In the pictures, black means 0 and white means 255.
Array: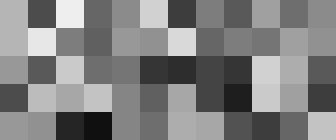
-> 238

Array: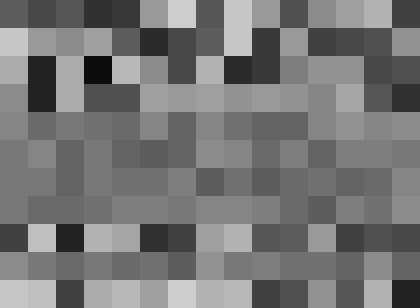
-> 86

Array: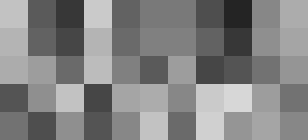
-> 55

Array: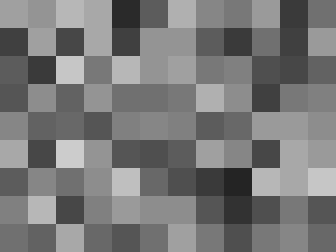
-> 183

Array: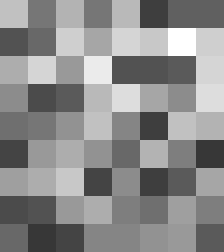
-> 179

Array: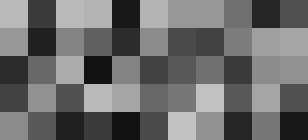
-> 185

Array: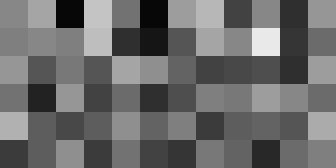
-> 7
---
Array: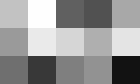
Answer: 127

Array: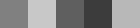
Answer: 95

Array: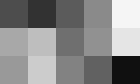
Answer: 130

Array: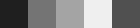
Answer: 164

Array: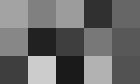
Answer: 26

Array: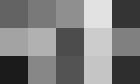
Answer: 83

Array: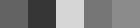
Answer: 214
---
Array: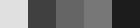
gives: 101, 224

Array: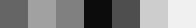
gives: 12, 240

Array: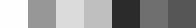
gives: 191, 254

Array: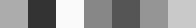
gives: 135, 250

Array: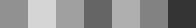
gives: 101, 213

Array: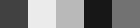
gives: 185, 235

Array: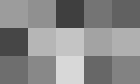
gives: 196, 216

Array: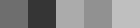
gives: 171, 191

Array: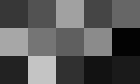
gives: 95, 196
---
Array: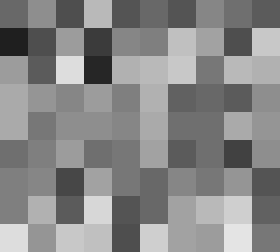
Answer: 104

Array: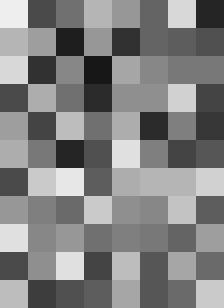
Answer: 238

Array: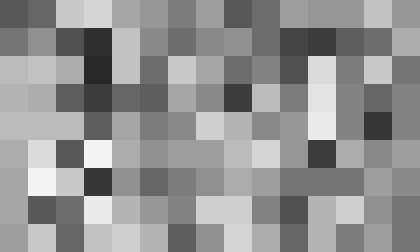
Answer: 88

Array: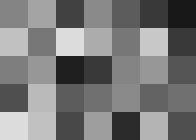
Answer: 132

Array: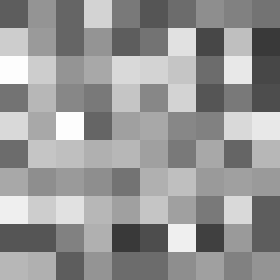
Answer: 93

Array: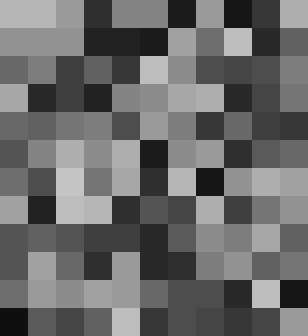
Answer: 182
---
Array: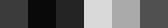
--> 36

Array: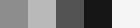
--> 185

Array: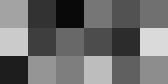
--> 126

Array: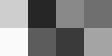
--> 250

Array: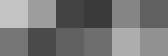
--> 96

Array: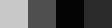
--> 200

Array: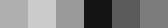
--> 154

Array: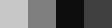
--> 198

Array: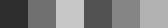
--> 198
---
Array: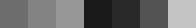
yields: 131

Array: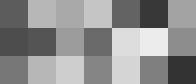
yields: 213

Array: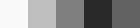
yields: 127

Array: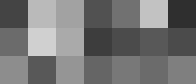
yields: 186

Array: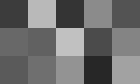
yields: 162

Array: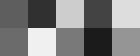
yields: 205
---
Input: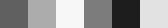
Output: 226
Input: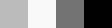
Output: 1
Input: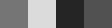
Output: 81
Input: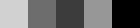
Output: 0
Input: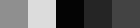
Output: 67
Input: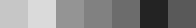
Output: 89
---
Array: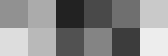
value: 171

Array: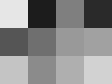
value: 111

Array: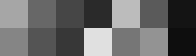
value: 103

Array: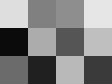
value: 172

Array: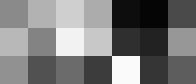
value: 131

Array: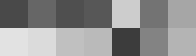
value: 102

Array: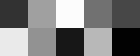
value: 160
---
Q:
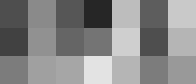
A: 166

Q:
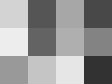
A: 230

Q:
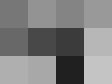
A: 32

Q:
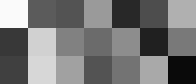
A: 161

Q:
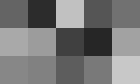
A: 93

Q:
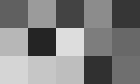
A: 190

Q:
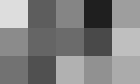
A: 177

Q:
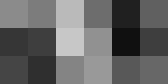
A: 132
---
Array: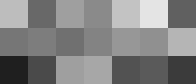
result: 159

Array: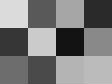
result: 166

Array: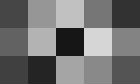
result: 193

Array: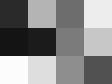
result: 109

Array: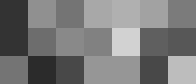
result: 116

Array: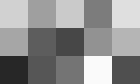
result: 202

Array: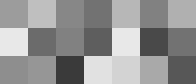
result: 135

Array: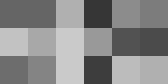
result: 176
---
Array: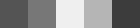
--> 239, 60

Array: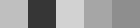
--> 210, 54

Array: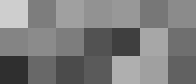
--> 206, 47

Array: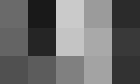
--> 202, 25

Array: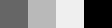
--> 239, 0

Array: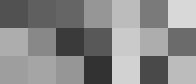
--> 216, 50
